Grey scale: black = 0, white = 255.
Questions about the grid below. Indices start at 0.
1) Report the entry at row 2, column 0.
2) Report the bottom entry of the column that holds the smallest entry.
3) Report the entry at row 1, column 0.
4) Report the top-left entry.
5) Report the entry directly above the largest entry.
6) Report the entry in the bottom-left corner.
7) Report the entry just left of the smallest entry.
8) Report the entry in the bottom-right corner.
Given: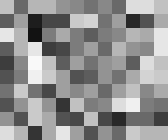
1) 230
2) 52
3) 93
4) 193
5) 230
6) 221
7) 182
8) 182
